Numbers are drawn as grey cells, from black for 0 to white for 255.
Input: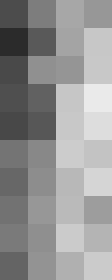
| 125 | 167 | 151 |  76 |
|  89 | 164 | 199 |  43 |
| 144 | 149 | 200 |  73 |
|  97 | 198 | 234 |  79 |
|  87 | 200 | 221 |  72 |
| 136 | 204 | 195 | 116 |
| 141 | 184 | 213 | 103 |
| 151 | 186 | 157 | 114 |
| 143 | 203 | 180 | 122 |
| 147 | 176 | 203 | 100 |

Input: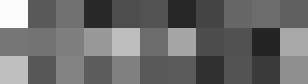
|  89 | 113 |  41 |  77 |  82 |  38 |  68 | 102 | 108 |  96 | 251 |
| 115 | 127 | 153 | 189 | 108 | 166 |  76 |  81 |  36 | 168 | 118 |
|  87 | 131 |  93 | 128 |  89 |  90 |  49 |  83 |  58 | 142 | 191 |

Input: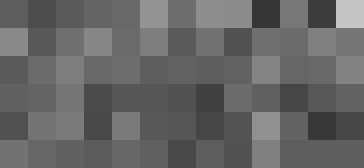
|  77 |  90 | 101 | 104 | 148 | 109 | 141 | 139 |  54 | 119 |  60 | 197 |  94 |
|  88 | 112 | 135 | 106 | 125 |  90 | 114 |  82 | 112 | 107 | 127 | 118 | 137 |
| 107 | 125 | 104 | 109 |  94 |  98 |  94 |  98 | 132 | 102 | 104 | 131 |  90 |
| 101 | 117 |  75 |  86 |  86 |  82 |  64 | 107 |  96 |  70 |  87 |  99 |  97 |
| 116 | 122 |  73 | 122 |  88 |  86 |  70 |  83 | 144 |  99 |  56 |  70 |  81 |
| 102 |  97 |  91 | 103 |  96 |  73 |  93 |  82 | 127 |  93 |  94 |  95 | 114 |

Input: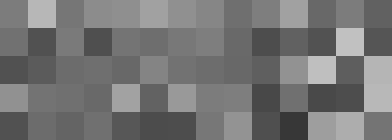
| 183 | 118 | 140 | 143 | 161 | 144 | 134 | 111 | 126 | 161 | 104 | 124 |  97 | 124 |
|  81 | 122 |  79 | 116 | 110 | 120 | 126 | 105 |  77 |  97 |  82 | 193 |  85 | 113 |
|  91 | 108 | 111 | 104 | 132 | 114 | 109 | 104 |  95 | 146 | 191 |  94 | 181 |  81 |
| 115 | 112 | 105 | 162 |  98 | 153 | 124 | 126 |  72 | 112 |  73 |  77 | 184 | 145 |
| 108 | 100 | 112 |  87 |  76 |  77 | 119 | 147 |  79 |  55 | 158 | 173 | 116 |  81 |

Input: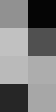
|   5 | 145 |
|  80 | 193 |
| 173 | 186 |
| 167 |  38 |

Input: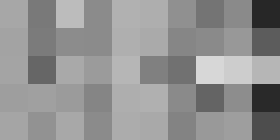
| 121 | 188 | 139 | 177 | 174 | 144 | 116 | 138 |  39 | 167 |
| 123 | 140 | 139 | 175 | 170 | 134 | 138 | 152 |  92 | 163 |
| 102 | 169 | 155 | 182 | 128 | 113 | 215 | 205 | 182 | 164 |
| 160 | 155 | 133 | 174 | 176 | 138 | 100 | 141 |  41 | 158 |
| 146 | 168 | 139 | 172 | 169 | 131 | 153 | 158 |  77 | 165 |

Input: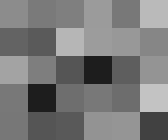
| 122 | 127 | 155 | 120 | 186 | 140 |
|  90 | 182 | 156 | 152 | 134 |  99 |
| 126 |  85 |  29 |  94 | 148 | 163 |
|  29 | 110 | 120 | 109 | 195 | 120 |
|  85 |  89 | 147 | 149 |  65 | 119 |

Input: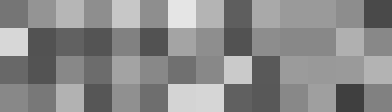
| 148 | 182 | 142 | 199 | 142 | 229 | 180 |  94 | 169 | 154 | 154 | 141 |  73 | 117 |
|  82 |  97 |  84 | 129 |  82 | 164 | 142 |  82 | 141 | 136 | 136 | 176 | 136 | 215 |
|  83 | 136 | 108 | 163 | 136 | 112 | 136 | 202 |  89 | 155 | 153 | 154 | 179 | 104 |
| 120 | 178 |  86 | 144 | 110 | 212 | 214 |  96 |  88 | 136 | 159 |  63 | 129 | 136 |
